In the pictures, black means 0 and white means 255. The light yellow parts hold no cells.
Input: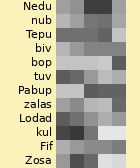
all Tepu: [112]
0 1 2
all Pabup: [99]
3 4
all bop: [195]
0 1 2
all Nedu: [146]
1

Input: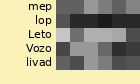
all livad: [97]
0
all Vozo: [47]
4
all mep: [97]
0 1 4
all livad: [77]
1 4
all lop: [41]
1 2 4 5
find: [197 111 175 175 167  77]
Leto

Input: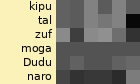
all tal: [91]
1
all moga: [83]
0 1 2 3 4 5
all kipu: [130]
2 4
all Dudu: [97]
1 4
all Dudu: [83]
0 2 3
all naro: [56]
2 3
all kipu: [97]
0

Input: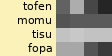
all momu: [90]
1 2 3
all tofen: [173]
1
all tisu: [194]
0 2 3
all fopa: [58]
3
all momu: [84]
0
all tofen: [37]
3
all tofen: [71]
2

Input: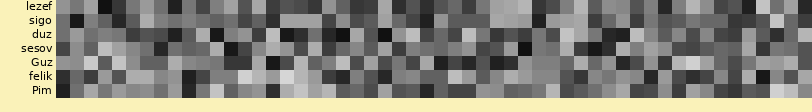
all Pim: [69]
28 29 41 47
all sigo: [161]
16 17 18 23 32 36
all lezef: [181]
33 37 45
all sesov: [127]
25 28 41
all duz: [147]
13 24
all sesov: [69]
0 13 30 45
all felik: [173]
5 6 32 49

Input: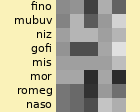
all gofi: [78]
1 2
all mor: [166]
0 1 3
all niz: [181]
1 2 4
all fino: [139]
0
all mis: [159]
0 1 2 3
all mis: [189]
4

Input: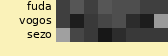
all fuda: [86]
1 3
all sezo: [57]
2 5 6 7
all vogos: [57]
2
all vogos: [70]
3
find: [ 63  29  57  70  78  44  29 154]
vogos
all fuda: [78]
4 5

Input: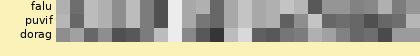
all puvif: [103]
1 11 19 21 23
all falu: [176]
0 3 10 15 23
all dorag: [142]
0 3

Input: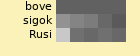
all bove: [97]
0 1 2 3 4
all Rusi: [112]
1 3
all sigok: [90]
4
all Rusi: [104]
2 4
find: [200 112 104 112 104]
Rusi
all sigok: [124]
2

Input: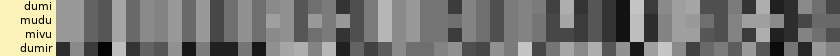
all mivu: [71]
11 35 36
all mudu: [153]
0 1 8 10 18 20 25 45
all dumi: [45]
52

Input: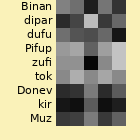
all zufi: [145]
0 1
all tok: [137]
0 2 4

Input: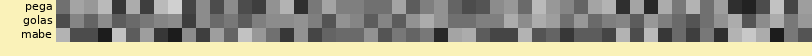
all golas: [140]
3 8 10 15 16 33 50
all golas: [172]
26 32 34 48 51

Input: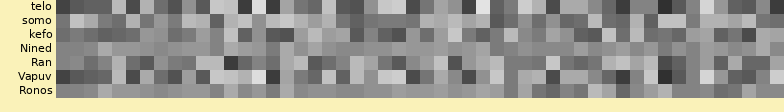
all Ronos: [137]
2 7 13 17 20 21 41 46 50 51
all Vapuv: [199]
11 23 31 42
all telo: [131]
41 42 45

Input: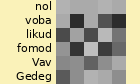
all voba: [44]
1 4
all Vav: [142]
1 3
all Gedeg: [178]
2
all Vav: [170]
4
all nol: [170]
1 2 4
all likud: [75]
0 2
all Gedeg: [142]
1 4

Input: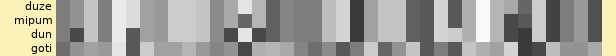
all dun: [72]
1 12 14 32
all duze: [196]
2 10 23 24

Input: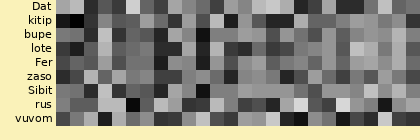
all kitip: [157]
6 9 21
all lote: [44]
7 8 13
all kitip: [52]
2 8 25
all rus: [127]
0 12 22
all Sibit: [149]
14 15 16 19 20
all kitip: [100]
18 19

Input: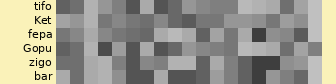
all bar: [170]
0 2 7
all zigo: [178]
3 8 9
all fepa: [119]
0 4 12
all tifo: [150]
3 9
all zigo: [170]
2 11
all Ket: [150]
1 12 13
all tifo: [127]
4 11 12

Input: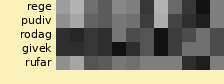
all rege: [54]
6 9
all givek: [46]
0 1 3 5
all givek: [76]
11
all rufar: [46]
9
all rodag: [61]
8
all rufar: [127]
6 7 8 11

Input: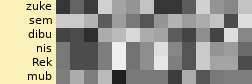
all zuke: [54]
0 7 8
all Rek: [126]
3 8
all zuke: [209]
3 10
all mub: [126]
0 2 12 13
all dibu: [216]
5

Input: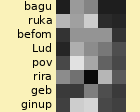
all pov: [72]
0 4
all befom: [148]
1 2 3
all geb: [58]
0 1 4
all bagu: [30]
0 3 4

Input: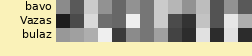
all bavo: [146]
3 5 9 12
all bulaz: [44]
9 11 13
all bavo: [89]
1 13
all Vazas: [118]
6
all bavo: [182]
8

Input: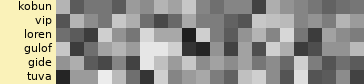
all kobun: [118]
2 3 18 21
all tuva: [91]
19
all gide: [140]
10 12 15
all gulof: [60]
1 17

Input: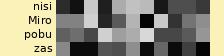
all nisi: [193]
5
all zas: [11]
1 2 6 8
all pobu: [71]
2 7 8

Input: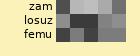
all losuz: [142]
0 4
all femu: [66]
0 2
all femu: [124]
1 3 4
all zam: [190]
2
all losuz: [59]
1 2
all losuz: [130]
3

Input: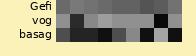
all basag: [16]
3 6 8
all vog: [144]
0 4 5 6 8
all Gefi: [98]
4 5
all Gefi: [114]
2 8
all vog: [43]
1
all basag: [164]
7

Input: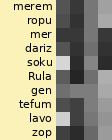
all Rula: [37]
1
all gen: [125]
1 2
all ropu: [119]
2
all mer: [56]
0 1 3
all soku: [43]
1 3
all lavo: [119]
2

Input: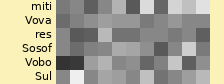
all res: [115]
4 5
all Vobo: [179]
3

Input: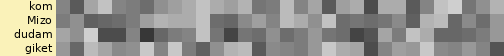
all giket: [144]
5 11
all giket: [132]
7 16 23 28 30
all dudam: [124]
8 17 24 30
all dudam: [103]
7 27 28
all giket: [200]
6 8 19 26
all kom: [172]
9 11 21 23 24

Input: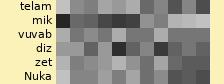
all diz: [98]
2 5 8 10
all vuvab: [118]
1 3 5 6 8 9 10
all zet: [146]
5
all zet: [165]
7
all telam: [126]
2
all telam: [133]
7 9

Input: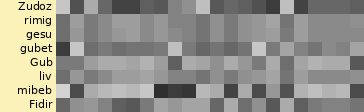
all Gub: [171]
3 4 9 12 15 19 20
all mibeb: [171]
2 11 13
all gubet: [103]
10 12
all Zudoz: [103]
3 12 18 19 20

